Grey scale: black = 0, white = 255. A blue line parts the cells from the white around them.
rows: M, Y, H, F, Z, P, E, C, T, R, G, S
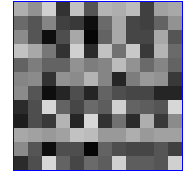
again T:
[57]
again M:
[174]
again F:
[194]
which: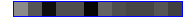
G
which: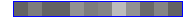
Z

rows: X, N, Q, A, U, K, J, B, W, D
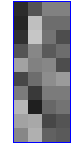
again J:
[123]
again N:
[109]
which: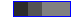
X
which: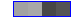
W
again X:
[129]

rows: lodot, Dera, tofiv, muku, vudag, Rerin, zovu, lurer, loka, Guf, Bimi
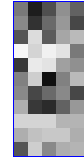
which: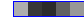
lurer
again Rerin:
[129]
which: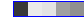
vudag
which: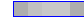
Guf

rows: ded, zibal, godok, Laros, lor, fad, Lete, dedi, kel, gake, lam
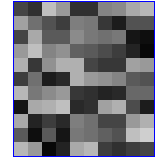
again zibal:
[82]
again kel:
[69]
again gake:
[90]
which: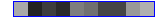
kel
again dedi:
[176]
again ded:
[48]

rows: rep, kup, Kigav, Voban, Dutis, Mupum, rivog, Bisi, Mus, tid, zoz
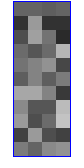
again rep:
[100]
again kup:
[50]
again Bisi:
[86]

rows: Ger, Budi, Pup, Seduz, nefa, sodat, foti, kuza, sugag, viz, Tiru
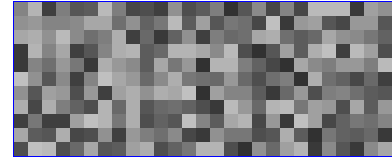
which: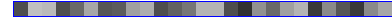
Tiru
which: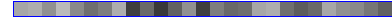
Pup
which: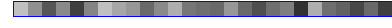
sodat

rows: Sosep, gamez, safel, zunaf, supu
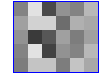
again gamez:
[210]
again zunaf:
[131]
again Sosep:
[131]
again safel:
[160]
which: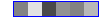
Sosep

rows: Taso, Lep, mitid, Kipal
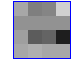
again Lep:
[146]
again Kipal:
[167]
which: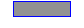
Lep
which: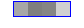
Taso
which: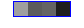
mitid

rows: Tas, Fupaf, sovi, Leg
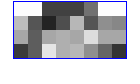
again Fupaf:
[85]
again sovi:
[167]
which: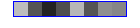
Fupaf
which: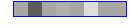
sovi

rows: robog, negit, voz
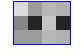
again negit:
[35]
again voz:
[156]

